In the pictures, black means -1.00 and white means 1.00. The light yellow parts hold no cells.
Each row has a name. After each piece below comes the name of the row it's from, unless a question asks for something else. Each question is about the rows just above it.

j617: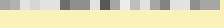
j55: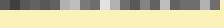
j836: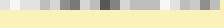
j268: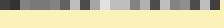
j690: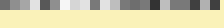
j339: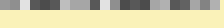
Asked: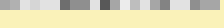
j617
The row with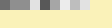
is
j617
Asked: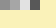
j690
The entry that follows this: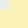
[0.49]
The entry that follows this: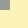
[0.12]
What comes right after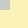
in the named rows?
[0.12]
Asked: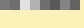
j55

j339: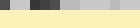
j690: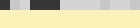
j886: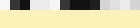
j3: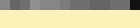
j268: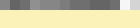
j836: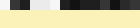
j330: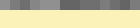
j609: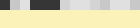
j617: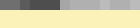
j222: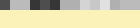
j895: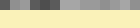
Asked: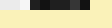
j836
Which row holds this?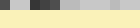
j339
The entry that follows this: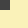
[-0.39]
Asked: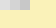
j609
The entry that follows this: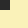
[-0.58]
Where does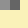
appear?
j330
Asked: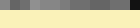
j3

